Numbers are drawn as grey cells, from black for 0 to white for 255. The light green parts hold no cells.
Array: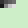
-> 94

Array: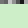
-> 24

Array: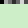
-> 212

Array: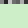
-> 172

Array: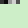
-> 207

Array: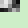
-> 72

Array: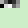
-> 50

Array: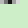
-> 159
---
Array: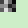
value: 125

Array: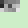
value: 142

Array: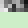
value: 100

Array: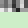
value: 159

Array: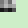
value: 23

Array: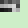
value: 199
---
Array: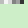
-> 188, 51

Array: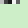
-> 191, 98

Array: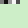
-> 124, 78

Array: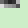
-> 108, 83

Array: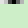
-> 227, 181

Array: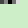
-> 68, 221

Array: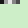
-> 22, 76

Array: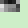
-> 99, 86

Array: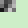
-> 141, 111

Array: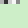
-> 179, 136
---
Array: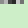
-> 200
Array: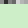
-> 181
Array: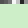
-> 38
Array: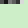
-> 52
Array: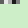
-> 26
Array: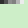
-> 181
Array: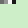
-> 247
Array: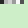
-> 248
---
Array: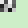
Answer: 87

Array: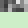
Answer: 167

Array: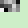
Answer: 128

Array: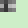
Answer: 195

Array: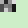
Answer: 22

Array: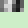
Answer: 93

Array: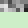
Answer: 75

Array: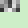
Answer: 124
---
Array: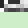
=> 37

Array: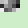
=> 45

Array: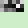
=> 143

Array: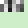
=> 98

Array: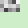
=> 138

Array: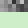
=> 151
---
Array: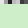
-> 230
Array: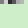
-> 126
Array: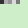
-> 50
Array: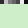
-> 43
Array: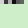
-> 209
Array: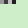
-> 153
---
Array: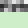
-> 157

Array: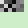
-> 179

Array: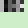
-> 99

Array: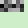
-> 159

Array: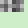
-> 201

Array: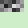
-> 188

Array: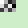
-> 60

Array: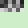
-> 117
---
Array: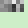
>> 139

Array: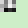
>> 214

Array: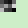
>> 74

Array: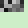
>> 53

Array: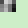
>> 77

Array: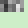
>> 90

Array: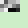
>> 231

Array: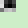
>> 211

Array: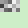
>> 157
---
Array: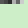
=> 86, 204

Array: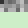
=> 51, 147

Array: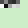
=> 74, 210

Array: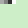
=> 170, 252

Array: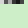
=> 213, 69

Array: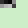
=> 48, 61
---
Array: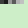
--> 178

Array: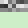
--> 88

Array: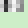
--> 177

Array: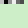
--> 105

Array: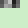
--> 97

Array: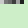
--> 159
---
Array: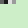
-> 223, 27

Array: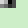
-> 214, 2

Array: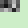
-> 202, 20

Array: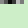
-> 187, 8

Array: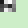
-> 253, 27

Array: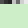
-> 233, 37

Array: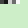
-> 249, 24

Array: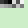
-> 243, 3
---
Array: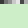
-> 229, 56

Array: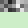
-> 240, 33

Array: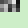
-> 227, 16

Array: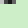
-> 195, 25

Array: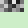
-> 227, 26

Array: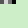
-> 215, 5
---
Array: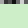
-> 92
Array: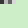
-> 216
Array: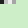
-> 165
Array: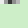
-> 183
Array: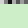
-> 99
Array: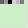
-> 125
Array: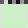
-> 64
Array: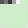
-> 243
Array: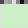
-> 117
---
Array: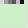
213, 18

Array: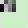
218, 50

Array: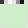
56, 15

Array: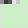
143, 199

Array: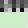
80, 202

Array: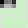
6, 142

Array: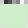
204, 190
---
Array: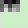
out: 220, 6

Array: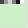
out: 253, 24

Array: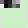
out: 236, 7

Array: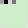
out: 216, 5

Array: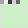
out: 246, 59

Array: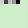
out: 208, 9
